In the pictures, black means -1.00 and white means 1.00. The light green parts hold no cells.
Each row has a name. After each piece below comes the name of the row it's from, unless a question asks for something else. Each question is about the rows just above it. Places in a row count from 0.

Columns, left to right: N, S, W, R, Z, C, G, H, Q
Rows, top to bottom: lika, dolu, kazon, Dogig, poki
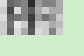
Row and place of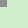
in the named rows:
kazon, 7
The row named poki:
[ 0.60 -0.20  0.71  0.34 -0.30  0.71  0.60  0.03  0.60]
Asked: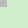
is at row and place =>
Dogig, 8
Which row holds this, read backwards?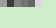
kazon

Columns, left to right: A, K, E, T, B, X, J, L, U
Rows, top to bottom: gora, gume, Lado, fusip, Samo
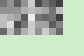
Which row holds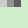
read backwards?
gora
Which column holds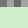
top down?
J
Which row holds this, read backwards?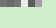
Lado
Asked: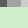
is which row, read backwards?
fusip
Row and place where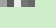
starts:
Lado, 2
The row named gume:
[ 0.15  0.15  0.15  0.38  0.49  0.38  0.27 -0.08  0.49]
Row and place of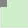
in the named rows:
fusip, 8

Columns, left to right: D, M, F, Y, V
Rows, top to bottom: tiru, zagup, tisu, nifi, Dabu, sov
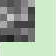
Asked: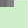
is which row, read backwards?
Dabu
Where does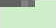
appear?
Dabu
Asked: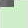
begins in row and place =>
zagup, 1
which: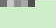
tisu
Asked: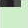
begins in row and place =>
sov, 0

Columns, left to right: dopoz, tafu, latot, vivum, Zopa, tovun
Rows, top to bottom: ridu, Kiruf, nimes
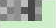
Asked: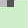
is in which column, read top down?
vivum
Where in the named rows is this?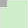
ridu, 1

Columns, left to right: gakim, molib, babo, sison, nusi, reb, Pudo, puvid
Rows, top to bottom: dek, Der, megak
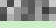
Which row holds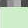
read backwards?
megak
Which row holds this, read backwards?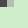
dek
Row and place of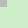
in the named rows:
dek, 0
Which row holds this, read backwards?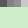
Der
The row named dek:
[ 0.47 -0.42  0.58 -0.17 -0.30  0.14 -0.07  0.58]

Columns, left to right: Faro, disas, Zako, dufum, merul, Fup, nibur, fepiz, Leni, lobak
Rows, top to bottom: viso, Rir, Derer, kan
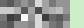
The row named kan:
[-0.18 -0.30  0.16  0.16  0.04  0.70  0.28 -0.06 -0.18  0.28]
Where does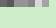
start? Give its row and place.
kan, 0
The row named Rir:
[ 0.59  0.59  0.39 -0.30  0.28 -0.40  0.28  0.39  0.49  0.16]
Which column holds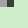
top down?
nibur
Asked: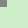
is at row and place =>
kan, 4

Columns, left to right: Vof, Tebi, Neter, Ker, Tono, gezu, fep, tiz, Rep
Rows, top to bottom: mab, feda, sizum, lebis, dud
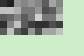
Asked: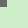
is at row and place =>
sizum, 1
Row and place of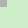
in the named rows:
feda, 2
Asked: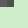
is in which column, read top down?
fep

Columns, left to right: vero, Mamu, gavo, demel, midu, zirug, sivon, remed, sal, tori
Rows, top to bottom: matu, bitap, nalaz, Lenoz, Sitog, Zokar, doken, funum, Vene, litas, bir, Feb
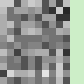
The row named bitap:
[ 0.48 -0.10  0.26  0.26  0.13  0.26 -0.35 -0.60  0.59 -0.70]
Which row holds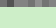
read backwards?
doken
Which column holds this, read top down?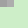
demel
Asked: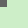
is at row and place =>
litas, 7

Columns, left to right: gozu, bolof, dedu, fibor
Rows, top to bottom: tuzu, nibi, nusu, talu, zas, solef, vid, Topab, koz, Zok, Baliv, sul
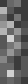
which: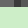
Zok
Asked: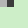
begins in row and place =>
talu, 1
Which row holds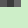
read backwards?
Zok
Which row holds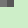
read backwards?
vid
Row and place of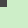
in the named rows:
talu, 3

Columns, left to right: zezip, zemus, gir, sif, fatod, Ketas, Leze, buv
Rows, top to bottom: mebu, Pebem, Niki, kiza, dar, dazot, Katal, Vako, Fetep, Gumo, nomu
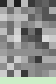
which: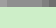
Vako
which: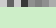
nomu
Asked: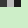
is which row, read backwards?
mebu
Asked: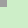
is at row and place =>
Vako, 0
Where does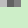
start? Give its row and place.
Niki, 3
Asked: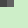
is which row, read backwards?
mebu
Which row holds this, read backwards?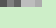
Niki

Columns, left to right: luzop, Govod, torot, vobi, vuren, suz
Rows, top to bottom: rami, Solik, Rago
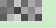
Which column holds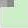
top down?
vuren
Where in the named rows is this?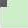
Rago, 0
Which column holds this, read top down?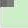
Govod

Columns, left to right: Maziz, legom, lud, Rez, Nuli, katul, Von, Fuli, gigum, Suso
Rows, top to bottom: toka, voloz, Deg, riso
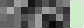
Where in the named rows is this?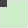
Deg, 9
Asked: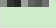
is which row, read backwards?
Deg
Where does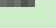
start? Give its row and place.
Deg, 0

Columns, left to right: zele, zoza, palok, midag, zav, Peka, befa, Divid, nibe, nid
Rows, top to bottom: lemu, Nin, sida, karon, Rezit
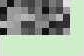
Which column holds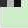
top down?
zele
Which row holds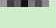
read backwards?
Nin
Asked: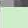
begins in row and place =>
Rezit, 1

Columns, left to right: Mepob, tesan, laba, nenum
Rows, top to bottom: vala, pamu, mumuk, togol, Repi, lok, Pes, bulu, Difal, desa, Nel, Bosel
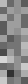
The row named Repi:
[-0.29  0.24  0.14  0.35]
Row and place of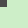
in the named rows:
bulu, 0
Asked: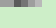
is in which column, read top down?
tesan
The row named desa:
[-0.18 -0.08  0.14  0.58]
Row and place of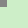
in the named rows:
Bosel, 2
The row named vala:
[ 0.45 -0.18  0.14 -0.29]
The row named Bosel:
[ 0.58 -0.08  0.04 -0.29]

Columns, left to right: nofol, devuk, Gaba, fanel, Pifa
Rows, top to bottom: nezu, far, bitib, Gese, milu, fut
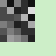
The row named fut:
[-0.53  0.22  0.10 -0.13 -0.75]
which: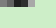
Gese
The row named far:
[-0.43  0.32 -0.75 -0.63  0.73]
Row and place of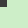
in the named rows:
fut, 0

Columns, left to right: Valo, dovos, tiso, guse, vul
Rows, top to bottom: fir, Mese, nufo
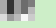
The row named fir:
[ 0.33 -0.59  0.22 -0.15 -0.02]
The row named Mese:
[ 0.33 -0.59  0.22 -0.15  0.46]

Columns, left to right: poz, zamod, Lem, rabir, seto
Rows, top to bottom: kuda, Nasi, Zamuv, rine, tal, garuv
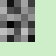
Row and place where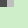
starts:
tal, 2
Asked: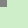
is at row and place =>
Zamuv, 0
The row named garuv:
[ 0.15 -0.73 -0.17  0.15 -0.86]
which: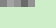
Zamuv
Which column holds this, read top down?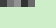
seto

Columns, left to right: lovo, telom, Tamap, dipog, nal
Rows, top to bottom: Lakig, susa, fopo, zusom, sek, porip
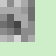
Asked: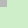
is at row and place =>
porip, 0
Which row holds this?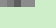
sek
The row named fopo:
[ 0.10 -0.26  0.33  0.33 -0.13]
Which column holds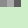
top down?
telom
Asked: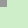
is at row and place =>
susa, 3
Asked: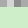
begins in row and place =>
porip, 1

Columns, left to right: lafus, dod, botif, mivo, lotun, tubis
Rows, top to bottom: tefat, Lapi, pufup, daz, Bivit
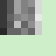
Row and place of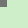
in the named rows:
Lapi, 4
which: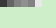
pufup
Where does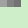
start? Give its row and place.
Lapi, 2
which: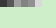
tefat

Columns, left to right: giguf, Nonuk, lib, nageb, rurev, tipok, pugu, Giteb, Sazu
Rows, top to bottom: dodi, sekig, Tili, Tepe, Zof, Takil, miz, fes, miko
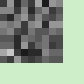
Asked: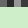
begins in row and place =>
miz, 1
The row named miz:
[-0.19 -0.19 -0.67  0.18 -0.54 -0.19 -0.08 -0.54 -0.42]
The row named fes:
[ 0.30  0.55 -0.54 -0.79 -0.67 -0.67  0.05 -0.19 -0.19]

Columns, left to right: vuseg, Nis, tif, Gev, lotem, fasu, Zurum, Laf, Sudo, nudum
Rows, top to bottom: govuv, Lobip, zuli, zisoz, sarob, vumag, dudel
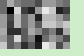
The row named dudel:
[ 0.56 -0.28 -0.02 -0.64 -0.28 -0.75  0.82  0.56 -0.41  0.21]
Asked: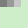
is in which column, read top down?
Laf
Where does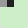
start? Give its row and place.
zuli, 4
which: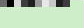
Lobip
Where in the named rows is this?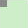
sarob, 5
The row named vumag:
[ 0.21 -0.28  0.69 -0.28 -0.02 -0.88 -0.15  0.21 -0.02 -0.41]

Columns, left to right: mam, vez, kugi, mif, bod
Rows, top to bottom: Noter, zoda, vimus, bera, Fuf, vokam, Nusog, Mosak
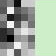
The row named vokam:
[-0.67 -1.00  0.12  0.25 -0.21]
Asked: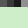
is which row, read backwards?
vimus
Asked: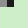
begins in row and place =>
vimus, 0
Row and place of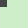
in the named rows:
Fuf, 1
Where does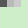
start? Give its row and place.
Mosak, 2
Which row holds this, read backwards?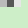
Mosak
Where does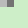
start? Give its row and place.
bera, 3

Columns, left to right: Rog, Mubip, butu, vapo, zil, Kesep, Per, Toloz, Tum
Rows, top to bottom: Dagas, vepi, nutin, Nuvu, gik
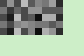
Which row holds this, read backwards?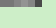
Nuvu
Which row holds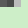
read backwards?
nutin
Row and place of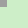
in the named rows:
Dagas, 7
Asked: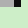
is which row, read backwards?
nutin
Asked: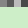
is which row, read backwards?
Dagas

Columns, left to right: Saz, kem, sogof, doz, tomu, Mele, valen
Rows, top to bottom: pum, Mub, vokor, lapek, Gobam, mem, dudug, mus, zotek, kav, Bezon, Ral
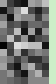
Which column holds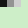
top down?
doz
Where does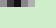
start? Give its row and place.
Bezon, 1
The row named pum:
[ 0.27 -0.52 -0.75 -0.85  0.27  0.15  0.49]
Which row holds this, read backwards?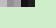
pum

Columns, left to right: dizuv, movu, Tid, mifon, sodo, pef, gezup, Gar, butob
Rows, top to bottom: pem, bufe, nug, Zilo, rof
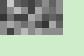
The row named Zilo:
[ 0.10  0.32  0.10 -0.13  0.10 -0.36 -0.59  0.32 -0.23]
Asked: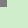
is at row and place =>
bufe, 6
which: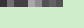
nug
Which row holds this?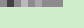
rof

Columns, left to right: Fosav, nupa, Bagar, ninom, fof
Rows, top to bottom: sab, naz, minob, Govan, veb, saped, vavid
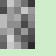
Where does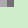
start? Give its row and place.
vavid, 2
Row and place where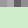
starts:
minob, 1

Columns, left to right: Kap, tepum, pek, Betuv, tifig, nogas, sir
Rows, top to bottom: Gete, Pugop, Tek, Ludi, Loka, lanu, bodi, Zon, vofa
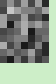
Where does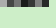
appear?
bodi
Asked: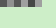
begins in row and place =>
Gete, 0
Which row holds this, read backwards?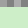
Ludi
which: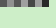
Gete
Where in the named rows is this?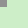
Gete, 1
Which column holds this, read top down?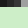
tifig

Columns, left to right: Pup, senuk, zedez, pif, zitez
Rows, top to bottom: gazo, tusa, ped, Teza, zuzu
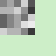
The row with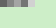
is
ped
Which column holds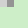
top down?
pif
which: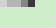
zuzu
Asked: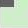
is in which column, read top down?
Pup

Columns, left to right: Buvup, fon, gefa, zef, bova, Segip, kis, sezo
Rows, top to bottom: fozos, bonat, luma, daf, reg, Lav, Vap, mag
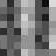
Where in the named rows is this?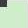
Vap, 6
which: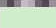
daf

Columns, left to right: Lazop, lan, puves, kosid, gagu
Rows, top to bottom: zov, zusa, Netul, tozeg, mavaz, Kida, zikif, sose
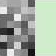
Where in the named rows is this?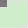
Kida, 1
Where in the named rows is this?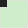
mavaz, 1
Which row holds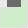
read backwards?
Netul
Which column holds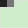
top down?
lan
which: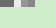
Netul

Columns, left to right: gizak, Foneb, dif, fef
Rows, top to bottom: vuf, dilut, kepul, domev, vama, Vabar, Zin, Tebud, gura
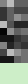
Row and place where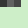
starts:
dilut, 0
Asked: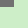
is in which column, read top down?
fef
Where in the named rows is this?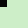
vama, 0
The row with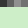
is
kepul
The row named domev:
[ 0.47 -0.35 -0.71 -0.71]
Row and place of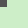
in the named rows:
domev, 1
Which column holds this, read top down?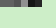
Foneb

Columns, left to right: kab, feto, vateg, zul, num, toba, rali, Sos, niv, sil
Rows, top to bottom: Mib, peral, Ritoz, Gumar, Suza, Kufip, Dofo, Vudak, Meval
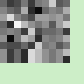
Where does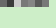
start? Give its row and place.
Dofo, 3
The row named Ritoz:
[ 0.25  0.71  0.04 -0.18 -0.41  0.25  0.25  0.14  0.25 -0.06]
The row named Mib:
[-0.18 -0.54 -0.41 -0.06 -0.54 -0.06  0.04  0.59 -0.30 -0.18]
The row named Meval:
[ 0.14 -0.54 -0.18 -0.66  0.71  0.47  0.14 -0.06  0.14 -0.66]
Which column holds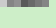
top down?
Sos
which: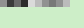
Vudak

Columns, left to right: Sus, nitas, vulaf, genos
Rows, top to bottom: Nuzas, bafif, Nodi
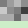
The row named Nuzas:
[-0.02  0.23  0.45  0.11]
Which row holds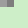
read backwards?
Nuzas

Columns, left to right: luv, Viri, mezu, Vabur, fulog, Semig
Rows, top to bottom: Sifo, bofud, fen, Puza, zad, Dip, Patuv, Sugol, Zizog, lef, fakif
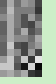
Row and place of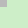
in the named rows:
bofud, 1
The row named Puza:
[-0.23  0.33 -0.03 -0.36 -0.47  0.08]
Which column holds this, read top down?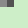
mezu
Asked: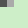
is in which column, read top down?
Vabur

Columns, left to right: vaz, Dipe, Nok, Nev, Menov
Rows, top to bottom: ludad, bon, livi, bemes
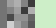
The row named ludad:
[-0.09  0.25  0.37  0.03 -0.54]
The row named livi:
[-0.09 -0.41  0.14  0.14 -0.21]
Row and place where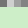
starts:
bemes, 0
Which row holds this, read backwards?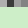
bon

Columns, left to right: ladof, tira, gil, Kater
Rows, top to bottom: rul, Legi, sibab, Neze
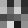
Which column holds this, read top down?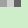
gil
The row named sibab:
[-0.44 -0.31 -0.21  0.02]

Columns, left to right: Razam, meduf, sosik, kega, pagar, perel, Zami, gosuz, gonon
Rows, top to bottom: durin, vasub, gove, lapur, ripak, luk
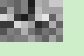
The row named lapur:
[-0.56 -0.56  0.69  0.48  0.26 -0.66 -0.45  0.37 -0.22]
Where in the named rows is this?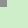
ripak, 8
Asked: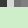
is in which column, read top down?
sosik
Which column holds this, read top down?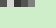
Razam

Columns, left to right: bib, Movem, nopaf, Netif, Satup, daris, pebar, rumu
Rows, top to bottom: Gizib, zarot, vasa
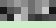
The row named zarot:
[-0.83 -0.36 -0.23  0.34 -0.13  0.10  0.57 -0.83]
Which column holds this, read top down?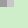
pebar
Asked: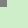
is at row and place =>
Gizib, 1

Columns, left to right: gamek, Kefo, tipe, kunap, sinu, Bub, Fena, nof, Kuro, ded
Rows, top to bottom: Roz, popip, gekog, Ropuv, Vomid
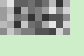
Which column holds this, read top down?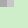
Kefo
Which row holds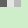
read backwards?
Roz
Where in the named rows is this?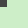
Vomid, 7
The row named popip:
[ 0.22  0.46 -0.59  0.33 -0.13 -0.02  0.22  0.79  0.09  0.66]

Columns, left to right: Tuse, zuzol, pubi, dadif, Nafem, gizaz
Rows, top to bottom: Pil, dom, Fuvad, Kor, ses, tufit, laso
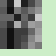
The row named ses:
[-0.43 -0.87 -0.53 -0.53 -0.19  0.25]
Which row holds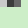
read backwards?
Fuvad
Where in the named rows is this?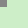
tufit, 4

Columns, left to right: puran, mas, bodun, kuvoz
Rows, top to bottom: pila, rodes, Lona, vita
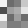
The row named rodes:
[-0.40  0.24  0.35  0.79]
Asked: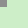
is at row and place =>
vita, 3
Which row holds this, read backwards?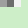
Lona

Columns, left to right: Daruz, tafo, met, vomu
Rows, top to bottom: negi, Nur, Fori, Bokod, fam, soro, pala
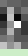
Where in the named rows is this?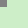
soro, 1
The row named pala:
[ 0.53  0.15  0.40 -0.22]
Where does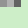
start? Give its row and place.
pala, 1
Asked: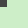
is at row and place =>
Nur, 0

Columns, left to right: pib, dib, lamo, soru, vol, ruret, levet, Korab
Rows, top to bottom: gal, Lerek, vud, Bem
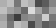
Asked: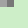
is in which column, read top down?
Korab
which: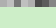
gal

